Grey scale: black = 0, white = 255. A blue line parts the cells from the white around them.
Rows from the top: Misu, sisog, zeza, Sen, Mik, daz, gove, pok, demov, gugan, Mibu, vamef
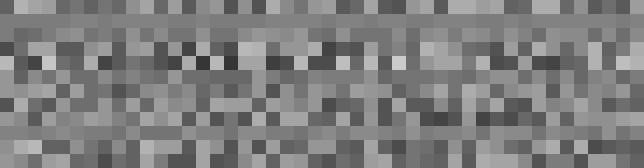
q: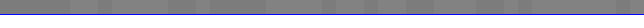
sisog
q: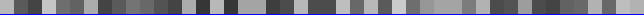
Mik
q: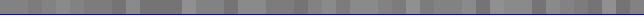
gugan

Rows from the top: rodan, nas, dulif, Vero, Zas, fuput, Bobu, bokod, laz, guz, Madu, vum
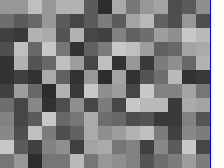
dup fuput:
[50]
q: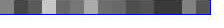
laz
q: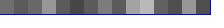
nas

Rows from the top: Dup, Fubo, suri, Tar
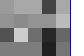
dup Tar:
[125]
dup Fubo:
[147]
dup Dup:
[168]
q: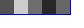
suri
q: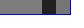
Tar

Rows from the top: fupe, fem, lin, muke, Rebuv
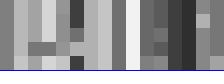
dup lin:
[112]
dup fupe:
[62]
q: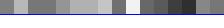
muke
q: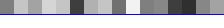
Rebuv
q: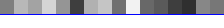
fupe

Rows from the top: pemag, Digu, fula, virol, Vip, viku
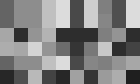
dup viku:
[39]
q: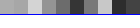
virol

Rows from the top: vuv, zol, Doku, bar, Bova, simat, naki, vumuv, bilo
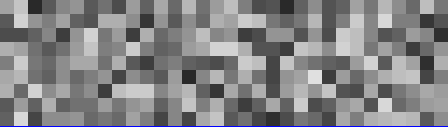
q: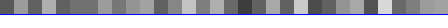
vumuv
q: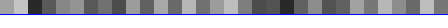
vuv

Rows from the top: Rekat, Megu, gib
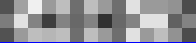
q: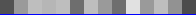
gib
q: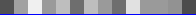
Rekat

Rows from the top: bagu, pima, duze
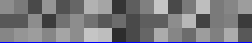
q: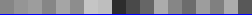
duze

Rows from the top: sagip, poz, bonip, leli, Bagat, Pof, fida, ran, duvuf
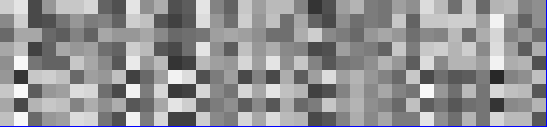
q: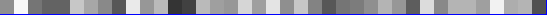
Bagat
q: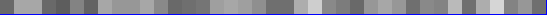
bonip

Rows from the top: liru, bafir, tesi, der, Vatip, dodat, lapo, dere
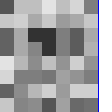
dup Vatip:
[147]
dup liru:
[191]
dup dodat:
[126]
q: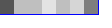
liru
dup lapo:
[207]
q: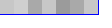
bafir

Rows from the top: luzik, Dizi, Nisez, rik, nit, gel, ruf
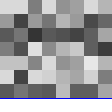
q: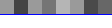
Dizi
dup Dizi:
[154]
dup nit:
[194]
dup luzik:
[217]
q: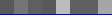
ruf

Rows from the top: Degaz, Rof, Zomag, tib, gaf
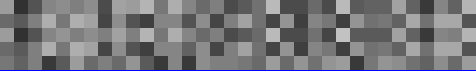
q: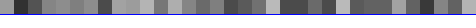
Degaz

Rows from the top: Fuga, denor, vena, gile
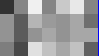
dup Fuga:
[133]
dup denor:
[147]
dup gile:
[193]

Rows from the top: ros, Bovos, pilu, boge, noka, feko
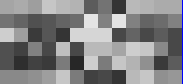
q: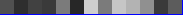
noka
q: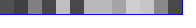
boge

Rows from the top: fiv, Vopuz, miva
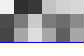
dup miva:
[167]
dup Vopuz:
[123]
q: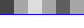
miva

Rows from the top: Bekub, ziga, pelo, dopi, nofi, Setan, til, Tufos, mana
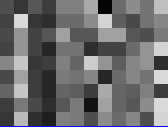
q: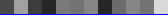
Setan
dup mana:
[79]
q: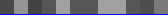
pelo
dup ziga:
[107]
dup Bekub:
[128]

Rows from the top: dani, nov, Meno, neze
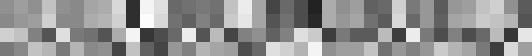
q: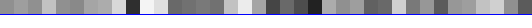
dani

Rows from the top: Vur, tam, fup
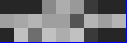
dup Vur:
[38]
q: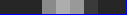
Vur
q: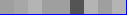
tam
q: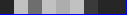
fup

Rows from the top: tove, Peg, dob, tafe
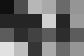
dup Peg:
[37]
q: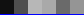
tove
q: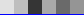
tafe

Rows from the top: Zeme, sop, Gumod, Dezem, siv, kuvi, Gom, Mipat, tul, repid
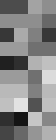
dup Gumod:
[55]
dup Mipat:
[192]
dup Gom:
[185]
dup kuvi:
[155]
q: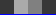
Gumod
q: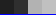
siv
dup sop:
[142]

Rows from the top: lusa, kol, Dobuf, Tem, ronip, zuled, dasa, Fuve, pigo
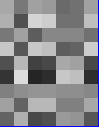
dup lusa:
[161]
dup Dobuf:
[135]
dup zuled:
[45]

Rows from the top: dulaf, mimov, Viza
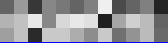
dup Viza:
[201]
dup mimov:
[232]

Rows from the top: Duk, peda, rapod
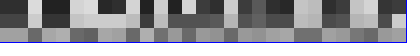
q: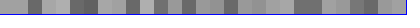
rapod
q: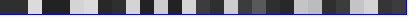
Duk
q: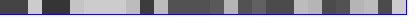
peda

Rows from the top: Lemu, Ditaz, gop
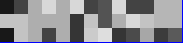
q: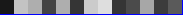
gop
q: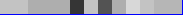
Ditaz

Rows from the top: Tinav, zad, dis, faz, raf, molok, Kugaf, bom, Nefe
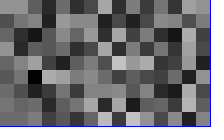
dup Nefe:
[108]
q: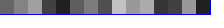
raf
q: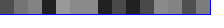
zad

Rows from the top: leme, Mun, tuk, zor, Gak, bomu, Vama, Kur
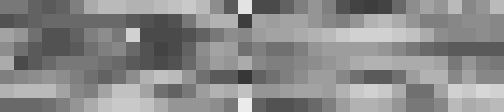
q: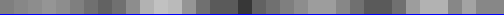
bomu
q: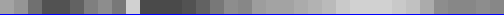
tuk

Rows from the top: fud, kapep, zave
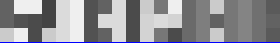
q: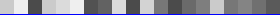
zave
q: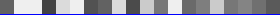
fud
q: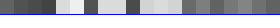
kapep

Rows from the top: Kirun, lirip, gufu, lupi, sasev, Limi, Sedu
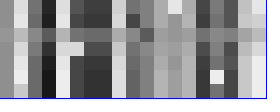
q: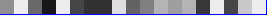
Limi
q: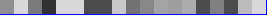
lupi
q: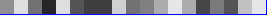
Kirun
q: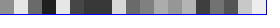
sasev

